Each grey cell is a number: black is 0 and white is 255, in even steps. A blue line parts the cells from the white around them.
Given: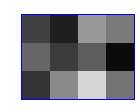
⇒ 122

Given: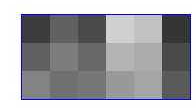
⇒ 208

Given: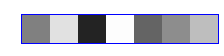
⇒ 253

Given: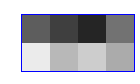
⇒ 114

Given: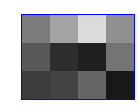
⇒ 144

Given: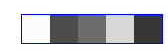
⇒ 216

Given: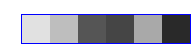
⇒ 69

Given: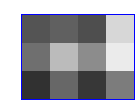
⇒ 215

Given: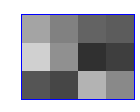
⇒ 92

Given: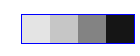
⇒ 21
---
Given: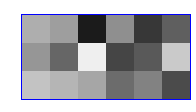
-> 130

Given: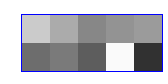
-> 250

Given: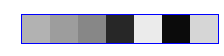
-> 11

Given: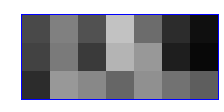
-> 114

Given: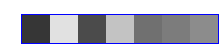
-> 124

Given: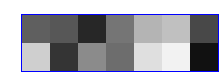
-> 242

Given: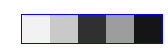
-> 157

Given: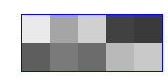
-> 185
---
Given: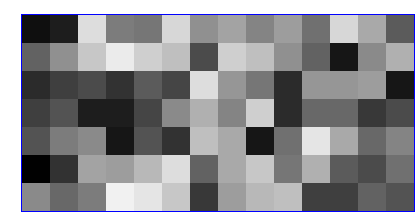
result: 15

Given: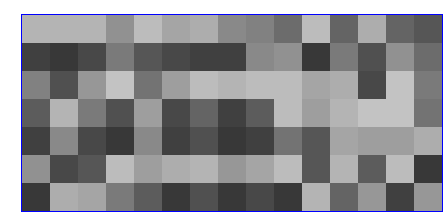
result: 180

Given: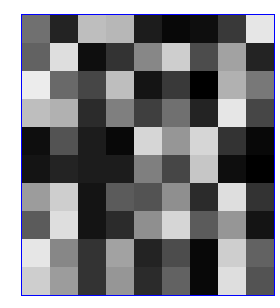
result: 112

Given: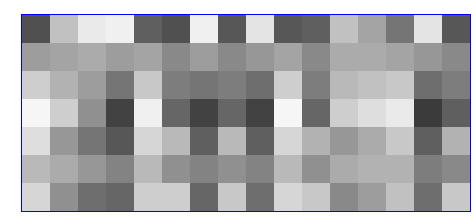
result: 80

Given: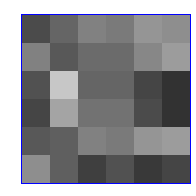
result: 75
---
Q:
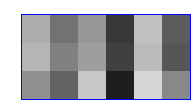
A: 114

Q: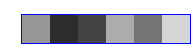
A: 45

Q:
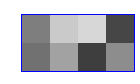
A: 202

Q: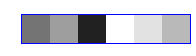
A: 158

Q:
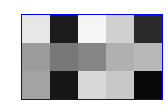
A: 28

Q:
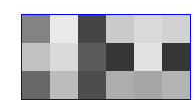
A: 234

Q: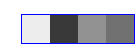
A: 57

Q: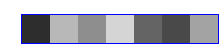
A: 184
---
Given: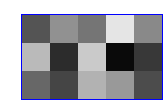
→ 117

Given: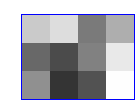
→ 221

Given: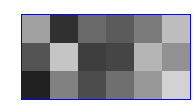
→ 91

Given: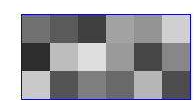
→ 162

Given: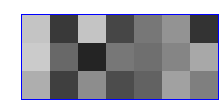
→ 119

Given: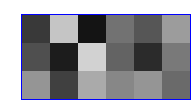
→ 114

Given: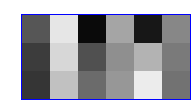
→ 165
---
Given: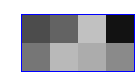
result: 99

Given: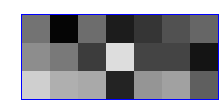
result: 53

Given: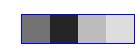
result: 37

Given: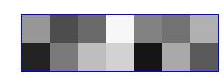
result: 130

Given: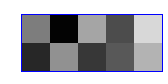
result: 165

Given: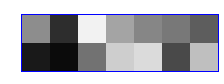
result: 134

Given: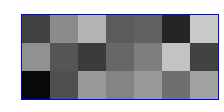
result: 97
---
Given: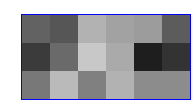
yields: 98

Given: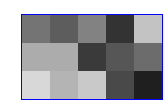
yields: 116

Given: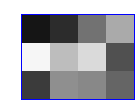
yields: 21

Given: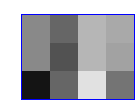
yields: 137

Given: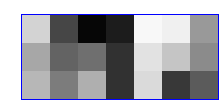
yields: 211

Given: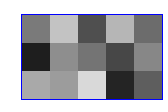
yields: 122

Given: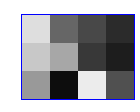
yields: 222

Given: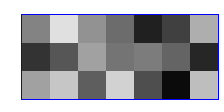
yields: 131

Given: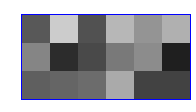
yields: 88
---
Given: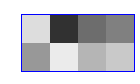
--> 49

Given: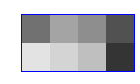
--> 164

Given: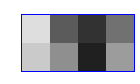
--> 91

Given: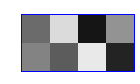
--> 219

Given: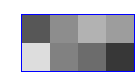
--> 141

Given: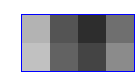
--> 84
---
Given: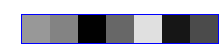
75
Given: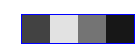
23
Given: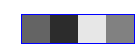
129
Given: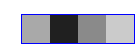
203
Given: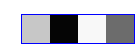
108
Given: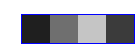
59
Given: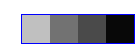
8
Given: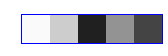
68
